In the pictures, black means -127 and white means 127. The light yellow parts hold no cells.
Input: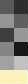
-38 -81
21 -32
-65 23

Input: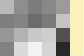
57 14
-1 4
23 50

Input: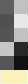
-31 65
-47 104
-43 66

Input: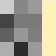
76 7
-59 -5
-31 24

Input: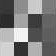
-72 13
-83 36
60 114

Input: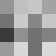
21 64
-12 75
-70 16

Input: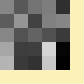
6 -39
-35 21
7 -45
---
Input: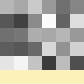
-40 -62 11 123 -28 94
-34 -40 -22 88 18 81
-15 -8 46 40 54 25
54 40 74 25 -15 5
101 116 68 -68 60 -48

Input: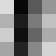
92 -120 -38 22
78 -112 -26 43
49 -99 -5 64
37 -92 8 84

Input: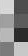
56 -84
86 -50
31 -35
-4 71

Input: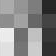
108 -17 64 -73
96 -10 76 -81
43 20 -2 -89
13 35 -24 -59

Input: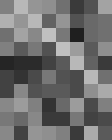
-90 -84 -84 -61 -37 56 -29 -69
-61 -76 -53 -7 -45 -53 56 -15
8 -61 21 15 0 -69 42 -37
0 -37 -7 -45 64 28 -37 15
-7 -22 8 -69 -69 -7 -61 -53
-61 8 -45 -37 -37 -53 15 42
48 21 56 -29 21 -45 -22 -15
8 28 0 -76 -22 28 -53 0
-15 35 8 64 -7 -96 -22 -15
0 56 21 15 -15 -69 -45 35

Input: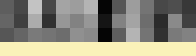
-26 -63 44 -78 23 2 23 -106 2 36 -18 -84 10 -63
-33 -55 67 -55 36 29 52 -122 -41 29 -11 -55 -49 -71
-41 -26 -5 -11 -18 16 10 -122 -33 52 -11 -78 -5 2
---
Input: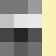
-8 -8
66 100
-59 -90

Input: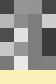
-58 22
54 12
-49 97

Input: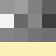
23 30
115 -22
4 0

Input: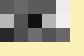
-36 -23
55 -44
-86 -48

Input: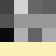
-60 83
-44 24
-117 48

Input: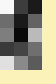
120 -66
-18 -101
-1 -118

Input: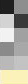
-96 14
83 -70
114 33

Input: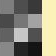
-1 -49
-54 -8
-30 71
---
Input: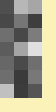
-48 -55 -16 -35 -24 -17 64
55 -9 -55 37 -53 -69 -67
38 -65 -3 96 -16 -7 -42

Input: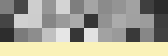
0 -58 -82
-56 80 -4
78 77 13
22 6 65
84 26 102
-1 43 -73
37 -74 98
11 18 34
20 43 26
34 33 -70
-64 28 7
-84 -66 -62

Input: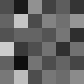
-49 -27 -45 76 -30 -7
-101 69 -27 -69 -113 60
17 -52 -27 -48 -11 -50
-61 3 -43 -12 -50 -8
-34 -15 -9 -79 -27 -19
-75 21 -81 -14 -58 11

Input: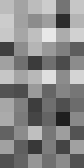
60 76 72 -64 33 70 -44 39 43 -29 33 -47
35 33 38 13 -15 36 -50 0 -4 12 -32 -27
60 12 63 53 -68 56 26 -66 -58 63 -71 23
76 30 104 25 -16 95 -26 -16 -27 -8 -2 -15
-11 -83 44 0 -52 12 5 -48 -96 30 -59 11
70 52 81 -34 12 84 -9 -19 9 -44 33 -46

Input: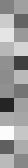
1 76 101 56 16 12 16 -91 42 124 -32 58
32 -28 25 84 -64 57 -11 32 38 70 44 7

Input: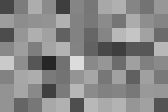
-57 29 -51 8 74 2 19 19
-3 13 22 30 14 39 38 -26
45 17 47 -1 -41 45 9 -8
11 19 33 37 -89 -5 -64 40
-65 49 -30 51 -14 -12 -4 49
5 2 2 3 92 20 55 -49
-8 -7 -25 -29 9 38 11 56
40 11 5 -55 22 -8 1 42
48 -10 56 -65 -19 33 4 51
5 44 69 -39 32 -31 -7 22
-12 14 34 -40 0 32 25 33
23 4 -20 56 10 -6 23 -44
